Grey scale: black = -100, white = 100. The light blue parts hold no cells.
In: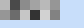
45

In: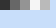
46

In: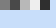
-63

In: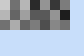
16

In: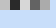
34

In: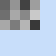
-13

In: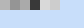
70

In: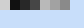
45
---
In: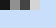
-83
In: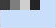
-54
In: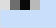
73
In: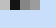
50
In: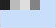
-74
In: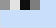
17
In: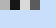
41
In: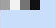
26
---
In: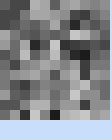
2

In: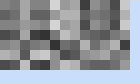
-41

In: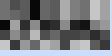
55

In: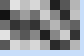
-32

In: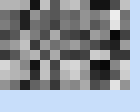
-40

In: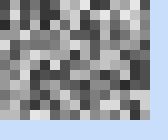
80
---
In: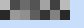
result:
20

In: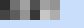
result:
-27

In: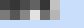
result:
-32

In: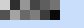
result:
28

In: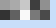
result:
-24

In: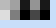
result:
-1

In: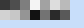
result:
56

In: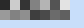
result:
2

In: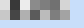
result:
-45
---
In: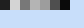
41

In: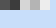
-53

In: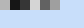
-58

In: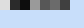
21

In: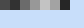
19

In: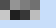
57
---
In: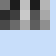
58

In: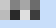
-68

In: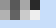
-22

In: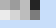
67

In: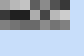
-46

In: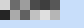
51

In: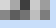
-10

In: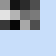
41
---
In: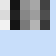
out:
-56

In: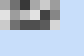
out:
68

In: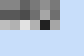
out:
30

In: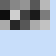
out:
52

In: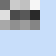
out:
4

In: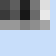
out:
29

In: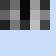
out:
-48

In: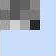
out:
-68

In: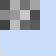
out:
-29

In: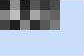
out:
-5
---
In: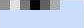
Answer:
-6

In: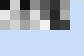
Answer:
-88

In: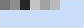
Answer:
-71

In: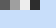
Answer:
86

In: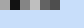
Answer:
4

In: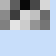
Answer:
-94

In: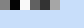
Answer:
95

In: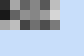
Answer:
-22

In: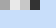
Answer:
57

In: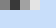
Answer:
27
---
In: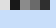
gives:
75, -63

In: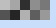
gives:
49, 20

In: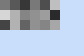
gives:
-5, 31

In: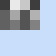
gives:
-52, 1

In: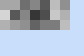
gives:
31, 48

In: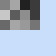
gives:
1, -8

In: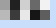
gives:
25, -26

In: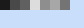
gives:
-80, -9
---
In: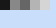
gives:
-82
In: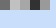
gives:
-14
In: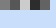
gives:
-2
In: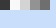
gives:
-56
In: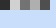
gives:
-64
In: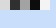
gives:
71
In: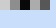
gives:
61
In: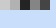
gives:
59
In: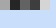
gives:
31
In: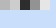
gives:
44
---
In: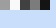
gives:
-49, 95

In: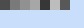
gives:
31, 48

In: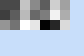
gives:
-18, 100

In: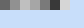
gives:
30, 68

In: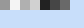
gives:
64, 91

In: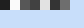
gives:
-49, 96

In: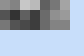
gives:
-52, 56

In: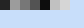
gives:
-35, 68
